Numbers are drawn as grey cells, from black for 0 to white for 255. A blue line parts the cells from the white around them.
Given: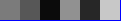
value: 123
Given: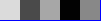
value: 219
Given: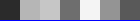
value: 43
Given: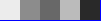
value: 236
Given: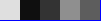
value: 223
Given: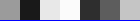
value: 155
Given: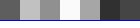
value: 94
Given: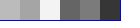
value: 187
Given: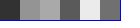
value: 50
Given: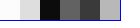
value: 252
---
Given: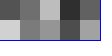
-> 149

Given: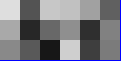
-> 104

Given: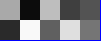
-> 96

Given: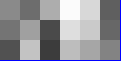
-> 74

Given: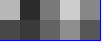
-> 99

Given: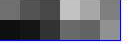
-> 50

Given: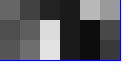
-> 220
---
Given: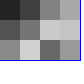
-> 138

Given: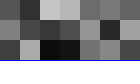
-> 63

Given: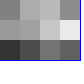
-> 51

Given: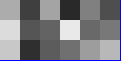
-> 200

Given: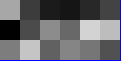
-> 125

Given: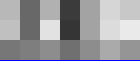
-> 119
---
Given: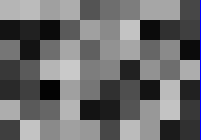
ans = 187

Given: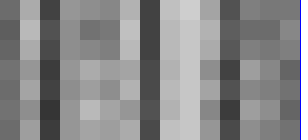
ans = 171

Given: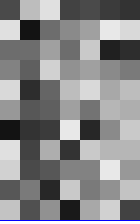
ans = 189

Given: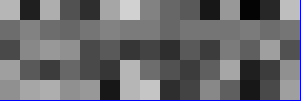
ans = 31

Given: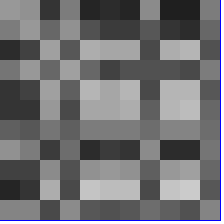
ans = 145

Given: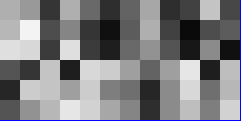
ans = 153
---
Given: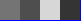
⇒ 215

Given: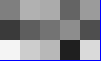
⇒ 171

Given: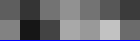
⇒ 115

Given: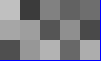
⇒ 129

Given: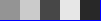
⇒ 71

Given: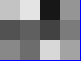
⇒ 23
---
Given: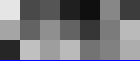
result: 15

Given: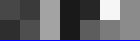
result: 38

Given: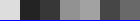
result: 162

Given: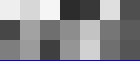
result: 56

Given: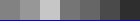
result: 102

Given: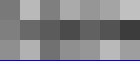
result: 150

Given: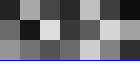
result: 191
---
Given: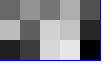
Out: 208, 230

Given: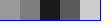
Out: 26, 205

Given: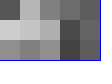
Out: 176, 205

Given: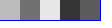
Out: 231, 231

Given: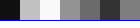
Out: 148, 249

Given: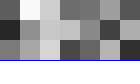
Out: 194, 249

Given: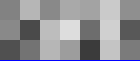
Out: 221, 221
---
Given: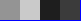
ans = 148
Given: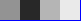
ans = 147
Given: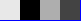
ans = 232
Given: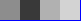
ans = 141
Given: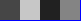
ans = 70
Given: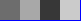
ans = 109
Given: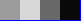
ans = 156
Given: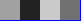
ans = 161
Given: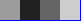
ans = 156
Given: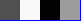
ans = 80
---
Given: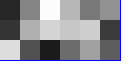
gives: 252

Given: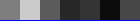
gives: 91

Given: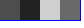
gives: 207

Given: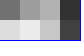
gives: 178

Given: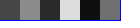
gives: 42

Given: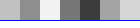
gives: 242
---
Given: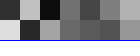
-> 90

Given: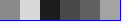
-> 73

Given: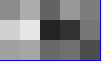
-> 105

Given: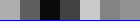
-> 201

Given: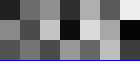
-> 102

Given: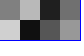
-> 16

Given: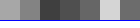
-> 102

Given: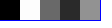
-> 105

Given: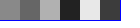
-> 34

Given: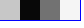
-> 8
